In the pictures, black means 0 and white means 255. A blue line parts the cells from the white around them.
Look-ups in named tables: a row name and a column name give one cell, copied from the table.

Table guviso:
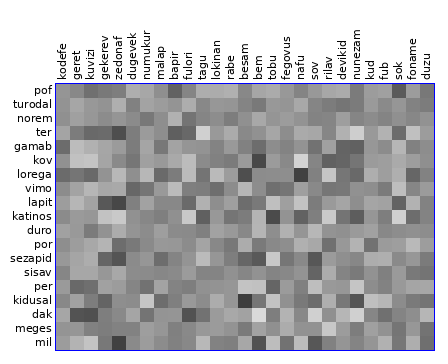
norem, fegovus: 156
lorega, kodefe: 107
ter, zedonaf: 78
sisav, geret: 167
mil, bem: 82
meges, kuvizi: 129
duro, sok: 141
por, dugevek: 121
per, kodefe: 154
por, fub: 155
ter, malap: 142
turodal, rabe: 149
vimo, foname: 134
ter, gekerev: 107

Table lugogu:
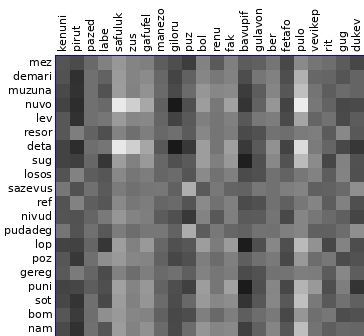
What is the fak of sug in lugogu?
152
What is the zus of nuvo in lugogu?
207
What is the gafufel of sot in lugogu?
149
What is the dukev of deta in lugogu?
55
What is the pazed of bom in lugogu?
110
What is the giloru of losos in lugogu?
107
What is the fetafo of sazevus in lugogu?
126
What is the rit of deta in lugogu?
101
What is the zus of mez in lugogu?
132
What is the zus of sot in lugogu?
129
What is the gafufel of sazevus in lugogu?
118
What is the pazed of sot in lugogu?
111
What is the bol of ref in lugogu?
138
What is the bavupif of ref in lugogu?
75
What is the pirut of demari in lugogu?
48

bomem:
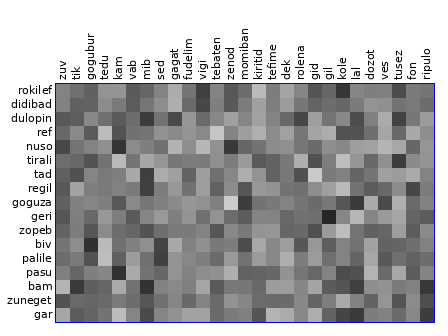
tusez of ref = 104
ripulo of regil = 124
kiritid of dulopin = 161
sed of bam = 130
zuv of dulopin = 88
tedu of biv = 186
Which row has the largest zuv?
bam

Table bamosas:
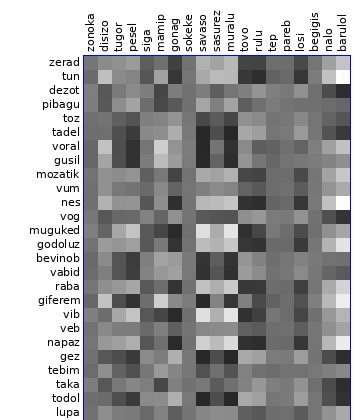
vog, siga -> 130
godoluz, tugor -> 149
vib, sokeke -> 112
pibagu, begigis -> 111
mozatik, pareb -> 108
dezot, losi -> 144
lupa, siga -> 105

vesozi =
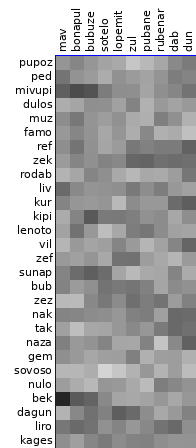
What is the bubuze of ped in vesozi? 155
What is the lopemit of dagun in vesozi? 94
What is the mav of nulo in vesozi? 157
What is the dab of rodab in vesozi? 157
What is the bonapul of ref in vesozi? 116
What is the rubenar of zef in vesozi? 168
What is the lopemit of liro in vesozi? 132
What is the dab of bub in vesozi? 139
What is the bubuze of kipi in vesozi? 89
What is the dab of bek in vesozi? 167
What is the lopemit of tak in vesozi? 151
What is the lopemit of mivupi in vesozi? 142
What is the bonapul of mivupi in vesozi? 76
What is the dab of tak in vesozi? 105
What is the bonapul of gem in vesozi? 153
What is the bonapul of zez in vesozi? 186
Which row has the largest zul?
pupoz

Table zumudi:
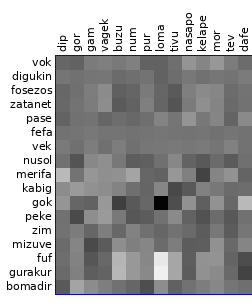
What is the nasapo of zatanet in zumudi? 123
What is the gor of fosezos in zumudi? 112
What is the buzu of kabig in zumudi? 131
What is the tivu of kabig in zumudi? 73
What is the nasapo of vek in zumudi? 119
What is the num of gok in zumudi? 89
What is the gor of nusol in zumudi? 84
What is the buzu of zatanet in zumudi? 90
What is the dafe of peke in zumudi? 113
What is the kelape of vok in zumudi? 133
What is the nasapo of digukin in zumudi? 120
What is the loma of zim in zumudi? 102
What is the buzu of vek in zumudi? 125
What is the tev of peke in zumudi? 88
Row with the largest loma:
gurakur

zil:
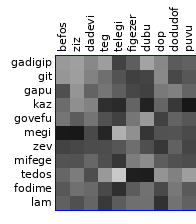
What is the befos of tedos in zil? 102
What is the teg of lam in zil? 57
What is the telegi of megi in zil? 176
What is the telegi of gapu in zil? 94
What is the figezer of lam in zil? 111
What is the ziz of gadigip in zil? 159
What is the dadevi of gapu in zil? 99
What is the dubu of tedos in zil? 29
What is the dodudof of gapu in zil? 128
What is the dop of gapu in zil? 121
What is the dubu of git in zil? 68
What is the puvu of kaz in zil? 23
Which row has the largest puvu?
tedos

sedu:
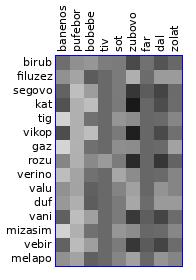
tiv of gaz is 105
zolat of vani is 108
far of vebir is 91
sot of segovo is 123
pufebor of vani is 189
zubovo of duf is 167
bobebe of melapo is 96
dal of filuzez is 155
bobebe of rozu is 137
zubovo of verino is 140
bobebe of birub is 150
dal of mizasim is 106
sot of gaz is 142
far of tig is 103

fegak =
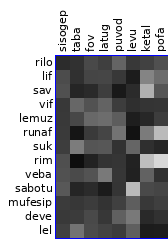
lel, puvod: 60
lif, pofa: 108
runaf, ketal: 123
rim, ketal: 190
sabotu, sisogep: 88
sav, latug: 62
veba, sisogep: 81
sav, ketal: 176
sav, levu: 43
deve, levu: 121
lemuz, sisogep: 57
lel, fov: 75
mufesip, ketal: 56
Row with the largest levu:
sabotu

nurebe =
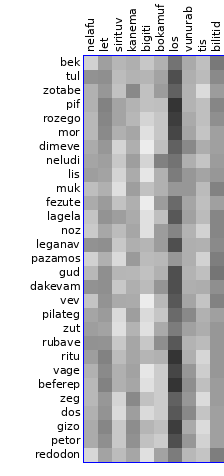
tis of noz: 210
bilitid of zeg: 156
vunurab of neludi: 175
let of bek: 159
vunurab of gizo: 170
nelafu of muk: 190
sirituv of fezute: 194
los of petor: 79
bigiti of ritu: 181
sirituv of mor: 176
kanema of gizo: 141
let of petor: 143
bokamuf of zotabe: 156
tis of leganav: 177
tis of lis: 164

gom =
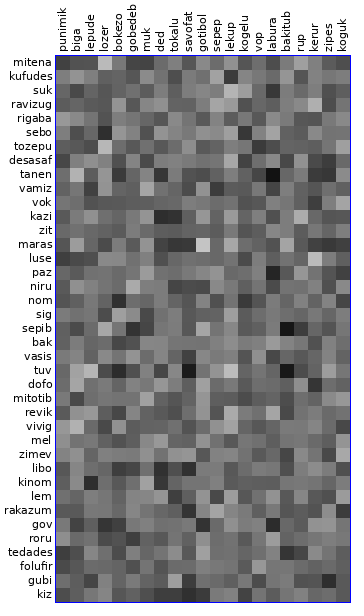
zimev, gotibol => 87
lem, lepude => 126
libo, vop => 123
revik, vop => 112
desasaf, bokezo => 80
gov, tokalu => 114
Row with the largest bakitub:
maras

